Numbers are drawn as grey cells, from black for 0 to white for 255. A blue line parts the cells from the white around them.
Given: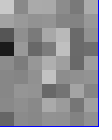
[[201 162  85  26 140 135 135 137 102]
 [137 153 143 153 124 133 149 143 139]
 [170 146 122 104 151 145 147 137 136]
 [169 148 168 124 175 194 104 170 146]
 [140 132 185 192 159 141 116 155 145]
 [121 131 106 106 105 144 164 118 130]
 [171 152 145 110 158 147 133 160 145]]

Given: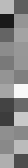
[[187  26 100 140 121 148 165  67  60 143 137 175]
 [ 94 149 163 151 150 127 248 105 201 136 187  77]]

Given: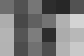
[[110 173 180 179]
 [ 82  72  85  77]
 [118  96 125 113]
 [ 45 115  45  78]
 [ 39 177 172 179]
 [ 82 212 184 201]]

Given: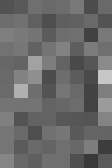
[[ 82 109 127 114 103 105 107 116 128 118 117 133]
 [ 89 113 121 119 100 130 176 115  83 105  91 104]
 [111  96 116  98 162 143 110 116  98  78 106  95]
 [105  78  91 116 125  76  83  99  99 113 100 112]
 [109  95 110 130  99 109 117 103  87 118 111 111]
 [120  97 112  94  73  92 105 108  86  89 104  79]
 [ 76 105  65 123  86  74  67  66  84 101 125  57]
 [105  83 120 111 138 199 126 155 132 100  61  90]]

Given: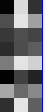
[[  3  78  56  43 123   2 167  47]
 [218 228  78  77 228  65 105 228]
 [ 49 160  68  93 209  34 137  95]]

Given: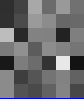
[[ 47  48 189 123  24 139 139]
 [ 66  75  40 144 125  62  83]
 [168 154 130  92 108  85  74]
 [107 140 129 141  51 116  98]
 [153 103  34 130 232 130 132]
 [113 105 127 117  19  98  71]]

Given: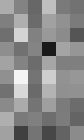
[[172 127 111 142 163 144 113 138 175 161]
 [131 175 212 113 131 244 216 171 122  64]
 [103 107 129 132 108 116 106 116 128 116]
 [191 161 153  26 166 206 179 159 110  71]
 [122 145 139 164 127 146 144 123 124  99]
 [114 123  85 150 127 151 145 108 100 139]]

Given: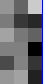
[[149 123 163 128  74 150]
 [100  56 120 128 131 162]
 [203  39  98   1  53  33]]
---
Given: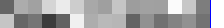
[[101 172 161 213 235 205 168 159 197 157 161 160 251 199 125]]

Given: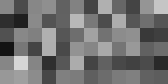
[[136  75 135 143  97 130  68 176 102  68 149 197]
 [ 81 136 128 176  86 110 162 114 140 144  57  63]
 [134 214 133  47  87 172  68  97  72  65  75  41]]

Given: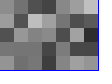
[[141 114  80  68 136 158 192]
 [ 81 151 131 138  77 162  45]
 [148 112 119  62 133 160 149]]

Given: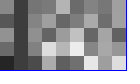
[[136  61 117 122 180 107 131 119 160]
 [146  61 144 100 156 193 102 165  97]
 [ 37  61  75 172  95 112 231 158 222]]

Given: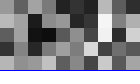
[[153  97 163 122  34  51  34 185  93  46]
 [ 94 161  18  13  89 143  70 241  45 209]
 [182 144 153 193  94 136  69 202  89 165]]

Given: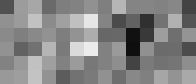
[[ 81 156 167 106 126 130 145 127 182 132 133 130 135  67]
 [138 127 137 146 126 147 173 103 104  17  57 158 111 148]
 [130 152 193 159 129 155 120 129 142  67 122 114 117 142]]
